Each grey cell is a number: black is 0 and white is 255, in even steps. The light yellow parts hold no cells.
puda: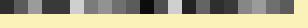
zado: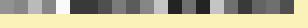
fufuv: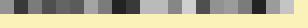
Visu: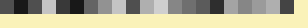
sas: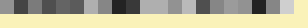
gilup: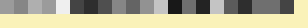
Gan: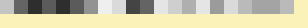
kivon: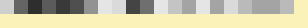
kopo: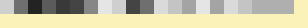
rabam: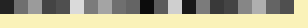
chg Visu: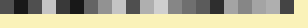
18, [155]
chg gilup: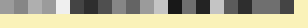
10, [146]
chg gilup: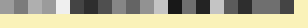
1, [134]

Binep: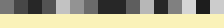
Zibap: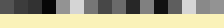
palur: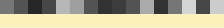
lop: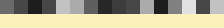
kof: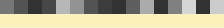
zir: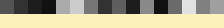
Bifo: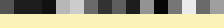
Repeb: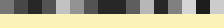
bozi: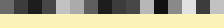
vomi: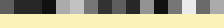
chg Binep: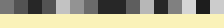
1, [71]
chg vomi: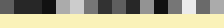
5, [194]
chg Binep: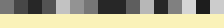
6, [106]
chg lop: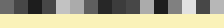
15, [194]

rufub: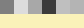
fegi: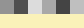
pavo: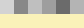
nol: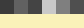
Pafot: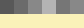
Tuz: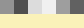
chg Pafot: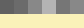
0, [88]
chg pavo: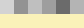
1, [136]
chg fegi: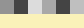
1, [79]
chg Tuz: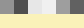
2, [220]

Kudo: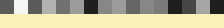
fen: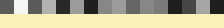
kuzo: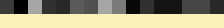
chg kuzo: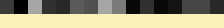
11, [20]
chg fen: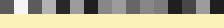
14, [166]
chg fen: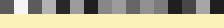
10, [135]
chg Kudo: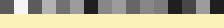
14, [166]
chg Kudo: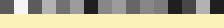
14, [166]

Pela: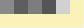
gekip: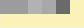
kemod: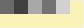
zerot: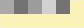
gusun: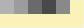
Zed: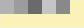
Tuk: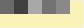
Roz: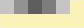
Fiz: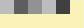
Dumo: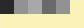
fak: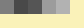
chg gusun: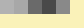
1, [156]
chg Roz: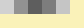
0, [197]
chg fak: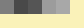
4, [178]
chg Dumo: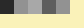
3, [106]
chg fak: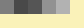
3, [156]

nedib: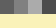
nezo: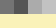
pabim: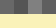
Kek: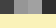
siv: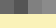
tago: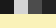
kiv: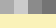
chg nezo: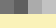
1, [85]
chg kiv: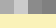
3, [116]
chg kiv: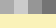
2, [139]
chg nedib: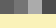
1, [128]
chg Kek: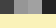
3, [47]
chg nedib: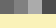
0, [95]
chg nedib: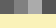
3, [76]

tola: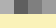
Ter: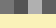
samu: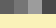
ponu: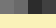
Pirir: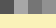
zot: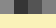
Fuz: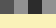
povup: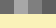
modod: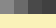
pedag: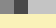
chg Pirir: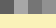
0, [84]
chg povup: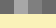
3, [95]
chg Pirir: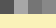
3, [145]
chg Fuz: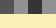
2, [44]
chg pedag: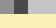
0, [136]

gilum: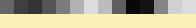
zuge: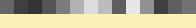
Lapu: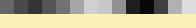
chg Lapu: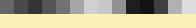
10, [8]
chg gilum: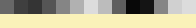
4, [124]
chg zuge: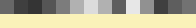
7, [188]
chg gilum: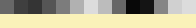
8, [94]
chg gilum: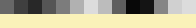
2, [52]
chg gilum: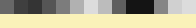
9, [8]
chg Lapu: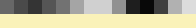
7, [199]

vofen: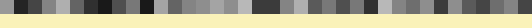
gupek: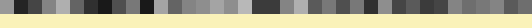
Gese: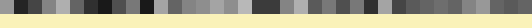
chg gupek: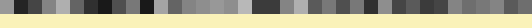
15, [164]
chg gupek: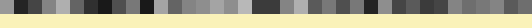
26, [48]
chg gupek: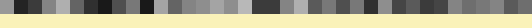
2, [69]
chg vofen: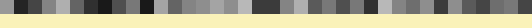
36, [132]
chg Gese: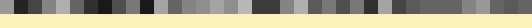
31, [110]

